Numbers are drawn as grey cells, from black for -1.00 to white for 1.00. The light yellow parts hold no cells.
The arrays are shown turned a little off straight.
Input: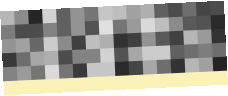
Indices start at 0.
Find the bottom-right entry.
-0.71
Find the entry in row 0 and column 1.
0.09
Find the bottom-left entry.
0.03
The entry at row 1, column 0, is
-0.02
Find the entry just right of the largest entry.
-0.08
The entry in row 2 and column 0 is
0.15
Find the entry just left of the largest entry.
-0.35
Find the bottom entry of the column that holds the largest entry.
0.55
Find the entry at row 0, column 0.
0.43
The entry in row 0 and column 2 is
-0.71
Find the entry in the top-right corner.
-0.40
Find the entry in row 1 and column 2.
-0.40

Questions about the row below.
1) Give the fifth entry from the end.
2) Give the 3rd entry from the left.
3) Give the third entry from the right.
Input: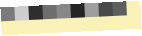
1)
0.07
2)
-0.65
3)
0.24

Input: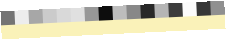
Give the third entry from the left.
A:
0.31
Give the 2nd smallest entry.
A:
-0.69
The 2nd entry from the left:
0.86
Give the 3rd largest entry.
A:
0.76
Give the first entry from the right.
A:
0.13

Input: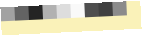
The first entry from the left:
0.27
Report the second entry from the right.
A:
-0.50
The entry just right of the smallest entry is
0.39

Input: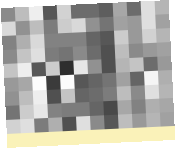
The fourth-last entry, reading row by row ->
0.48
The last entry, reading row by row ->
0.26
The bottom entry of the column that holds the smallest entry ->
-0.37
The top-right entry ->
0.42
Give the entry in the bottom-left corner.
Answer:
0.65
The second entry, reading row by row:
0.48
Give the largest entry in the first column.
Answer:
0.70
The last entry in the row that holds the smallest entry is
0.20
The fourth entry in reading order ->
-0.32
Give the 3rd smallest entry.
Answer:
-0.43
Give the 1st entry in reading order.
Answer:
0.08
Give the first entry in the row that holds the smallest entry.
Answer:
0.54
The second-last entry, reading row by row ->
0.42
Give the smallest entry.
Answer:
-0.64
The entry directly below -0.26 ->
-0.09
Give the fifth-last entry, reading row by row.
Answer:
-0.32
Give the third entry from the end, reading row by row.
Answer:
0.20
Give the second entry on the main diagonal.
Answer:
0.14
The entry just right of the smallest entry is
0.81
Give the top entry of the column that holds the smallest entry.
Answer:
0.65
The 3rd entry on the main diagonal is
0.70

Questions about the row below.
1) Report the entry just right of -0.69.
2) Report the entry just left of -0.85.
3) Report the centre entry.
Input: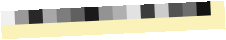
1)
0.32
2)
-0.14
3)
0.15

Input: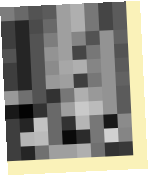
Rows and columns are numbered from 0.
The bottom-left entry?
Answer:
-0.51
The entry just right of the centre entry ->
-0.51
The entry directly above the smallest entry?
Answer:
-0.12
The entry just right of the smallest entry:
-0.61
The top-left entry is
-0.02
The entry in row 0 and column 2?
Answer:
-0.35
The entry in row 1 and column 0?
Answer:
-0.51
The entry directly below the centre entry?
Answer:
-0.07
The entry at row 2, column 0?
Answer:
-0.51
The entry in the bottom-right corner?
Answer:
-0.56
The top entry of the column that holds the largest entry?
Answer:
-0.46
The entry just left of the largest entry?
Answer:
-0.07
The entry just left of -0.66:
-0.92
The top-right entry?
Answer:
-0.29
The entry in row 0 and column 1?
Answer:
-0.18
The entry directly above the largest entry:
-0.81
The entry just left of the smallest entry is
-0.81
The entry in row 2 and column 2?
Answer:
-0.35
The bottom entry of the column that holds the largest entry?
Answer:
-0.61

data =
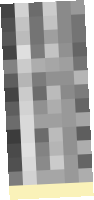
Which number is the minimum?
-0.53
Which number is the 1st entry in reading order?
-0.47
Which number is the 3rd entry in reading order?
-0.15
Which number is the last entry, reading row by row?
0.36
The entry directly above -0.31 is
-0.37
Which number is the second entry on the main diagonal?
0.53
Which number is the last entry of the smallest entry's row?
-0.26
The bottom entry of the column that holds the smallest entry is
-0.03
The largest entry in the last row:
0.65
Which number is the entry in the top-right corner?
0.20
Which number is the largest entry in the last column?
0.42
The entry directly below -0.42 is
-0.37
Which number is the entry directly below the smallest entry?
-0.42
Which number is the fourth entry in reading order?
0.59

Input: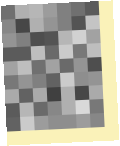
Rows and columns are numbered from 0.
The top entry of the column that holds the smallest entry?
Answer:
0.22
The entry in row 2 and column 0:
0.16
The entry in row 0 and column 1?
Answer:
0.38
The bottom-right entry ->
0.06
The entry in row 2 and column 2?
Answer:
-0.39
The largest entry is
0.70
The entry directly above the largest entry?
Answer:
-0.44
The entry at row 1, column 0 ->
0.06
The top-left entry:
-0.12
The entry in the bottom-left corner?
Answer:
-0.23
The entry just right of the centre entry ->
-0.17
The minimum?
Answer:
-0.50
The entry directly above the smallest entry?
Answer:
-0.23
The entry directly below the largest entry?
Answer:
0.22
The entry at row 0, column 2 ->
0.43
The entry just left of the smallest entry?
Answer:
0.33
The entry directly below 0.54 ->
0.27
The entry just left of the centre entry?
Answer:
-0.12
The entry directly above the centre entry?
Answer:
-0.17
